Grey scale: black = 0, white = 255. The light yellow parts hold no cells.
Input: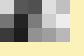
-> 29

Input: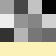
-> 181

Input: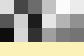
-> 215

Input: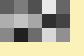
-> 32

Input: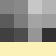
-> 77

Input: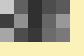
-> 77

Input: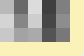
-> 163

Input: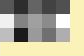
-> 26

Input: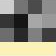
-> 40
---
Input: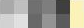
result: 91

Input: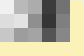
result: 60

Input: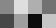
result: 71

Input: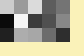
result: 32

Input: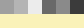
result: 105

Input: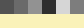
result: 82
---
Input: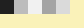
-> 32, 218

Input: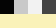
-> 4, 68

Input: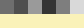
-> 110, 217

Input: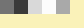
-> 115, 169

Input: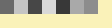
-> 106, 141

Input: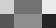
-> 209, 36

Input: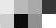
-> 233, 255
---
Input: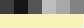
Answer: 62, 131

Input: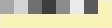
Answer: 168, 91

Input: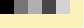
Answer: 0, 211

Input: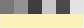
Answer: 120, 227

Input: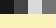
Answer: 23, 116

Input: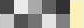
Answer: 69, 128
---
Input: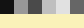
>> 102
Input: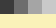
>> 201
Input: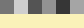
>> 165
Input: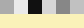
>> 193
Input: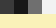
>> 242
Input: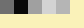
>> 181
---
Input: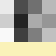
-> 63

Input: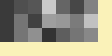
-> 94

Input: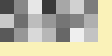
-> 103

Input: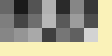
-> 118

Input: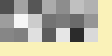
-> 230

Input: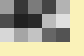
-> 195

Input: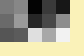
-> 223
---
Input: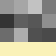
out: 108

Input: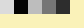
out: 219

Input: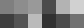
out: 62

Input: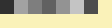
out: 48

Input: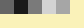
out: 101

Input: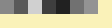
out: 135

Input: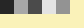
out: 38

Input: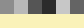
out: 141

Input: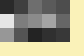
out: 151
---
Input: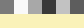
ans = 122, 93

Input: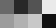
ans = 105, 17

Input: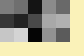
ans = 125, 91

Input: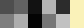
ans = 78, 193

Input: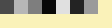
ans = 74, 154

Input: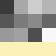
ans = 58, 248

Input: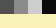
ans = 80, 11

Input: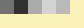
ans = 113, 185

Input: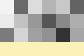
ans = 243, 166
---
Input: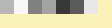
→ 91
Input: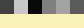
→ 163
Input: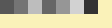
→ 210
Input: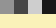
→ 206
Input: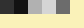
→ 213
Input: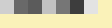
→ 61
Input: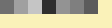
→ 127
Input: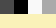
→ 249
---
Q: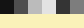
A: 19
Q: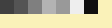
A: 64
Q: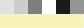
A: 225
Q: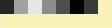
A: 38
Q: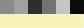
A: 138
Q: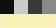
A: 15
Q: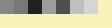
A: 134
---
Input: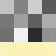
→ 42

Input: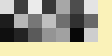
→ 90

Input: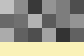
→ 78

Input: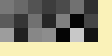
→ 135

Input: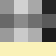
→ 174

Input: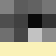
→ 194

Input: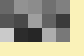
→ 38
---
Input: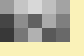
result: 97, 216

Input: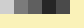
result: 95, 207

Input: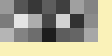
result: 71, 228

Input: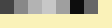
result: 199, 199

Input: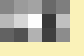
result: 253, 253

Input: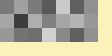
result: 129, 209
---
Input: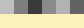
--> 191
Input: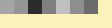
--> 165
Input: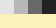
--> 227
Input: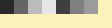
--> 41
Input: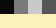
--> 9
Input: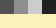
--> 82
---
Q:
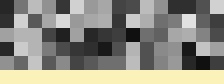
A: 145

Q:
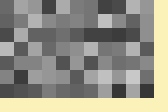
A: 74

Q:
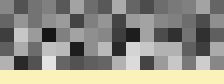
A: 178

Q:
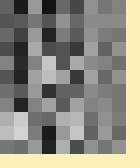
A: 118

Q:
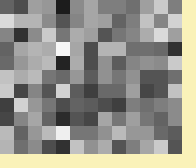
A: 180

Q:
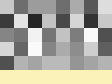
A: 80
